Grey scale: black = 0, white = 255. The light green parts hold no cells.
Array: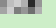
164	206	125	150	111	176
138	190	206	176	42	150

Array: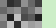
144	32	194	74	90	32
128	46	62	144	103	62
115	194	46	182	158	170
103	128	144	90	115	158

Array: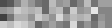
203	188	216	203	176	104	133	160	133	117	216	117	148	117	160	133
148	160	203	188	176	188	104	176	188	117	203	148	160	230	133	133
77	89	133	176	148	117	104	188	148	160	104	133	188	117	160	160
64	117	176	176	148	203	176	148	216	160	188	176	188	104	148	133

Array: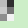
202	115
187	46
142	242

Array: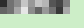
100	114	168	229	140	100	152	114	56	168
44	114	140	197	152	197	181	85	69	127

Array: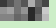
147	161	115	147	41	86	201
131	131	102	115	41	102	186
57	86	115	86	173	102	70

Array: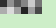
173	218	158	35	158	72
47	145	88	133	202	117
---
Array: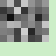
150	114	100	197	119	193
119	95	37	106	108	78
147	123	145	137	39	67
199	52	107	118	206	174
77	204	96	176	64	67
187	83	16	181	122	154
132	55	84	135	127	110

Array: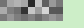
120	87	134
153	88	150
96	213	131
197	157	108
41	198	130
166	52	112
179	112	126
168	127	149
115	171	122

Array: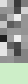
122	211	148	149	147	163	156	131	131
57	76	236	114	151	238	73	66	132
161	149	180	92	151	159	97	161	148
221	146	116	197	133	31	226	229	146

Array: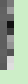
121	156	100	18	59	161	147	83	215	222
93	98	100	96	95	94	94	98	95	91

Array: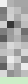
165	162	199	188	110	138	189	214	138	236	189
165	189	170	132	190	177	203	156	207	163	163
177	204	208	55	154	158	217	200	235	207	145
240	120	132	207	125	91	173	192	137	96	217

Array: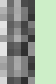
68	66	52	123	95	52	143	146	66	55	83	146
75	122	119	67	75	119	50	47	128	128	128	47
171	167	172	120	146	172	101	93	166	168	152	93
108	126	112	95	103	122	87	79	126	125	124	79
211	177	158	228	218	158	228	228	172	159	185	216
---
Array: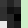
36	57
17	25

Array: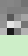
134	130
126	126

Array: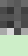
96	88
53	92

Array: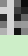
214	99
214	63

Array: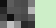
93	78
85	84

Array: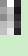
253	43
196	23

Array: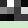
254	81
113	57
